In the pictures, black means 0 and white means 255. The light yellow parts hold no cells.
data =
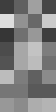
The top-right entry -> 70
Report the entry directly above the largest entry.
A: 62
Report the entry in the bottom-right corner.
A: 180
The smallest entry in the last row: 139
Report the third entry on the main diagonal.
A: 152
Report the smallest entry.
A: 54
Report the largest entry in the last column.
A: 203
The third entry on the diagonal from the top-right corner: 112
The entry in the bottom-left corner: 152
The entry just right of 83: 167

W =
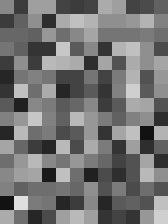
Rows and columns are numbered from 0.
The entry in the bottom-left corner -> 171
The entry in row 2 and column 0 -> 103
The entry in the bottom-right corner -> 207
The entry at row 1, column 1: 97
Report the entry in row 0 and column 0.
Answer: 136
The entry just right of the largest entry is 123
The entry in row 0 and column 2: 159
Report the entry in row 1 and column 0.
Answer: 60
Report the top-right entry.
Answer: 97
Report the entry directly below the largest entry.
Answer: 110
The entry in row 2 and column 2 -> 97
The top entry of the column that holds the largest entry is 60
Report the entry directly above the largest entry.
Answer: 97

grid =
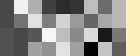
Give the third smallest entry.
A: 44
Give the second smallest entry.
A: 24
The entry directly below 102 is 218
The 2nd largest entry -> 240
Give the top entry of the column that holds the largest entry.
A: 65
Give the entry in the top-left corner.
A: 72
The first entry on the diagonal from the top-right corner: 183
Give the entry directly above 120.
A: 183
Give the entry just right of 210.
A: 153
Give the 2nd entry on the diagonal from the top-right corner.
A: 167
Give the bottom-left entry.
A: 80
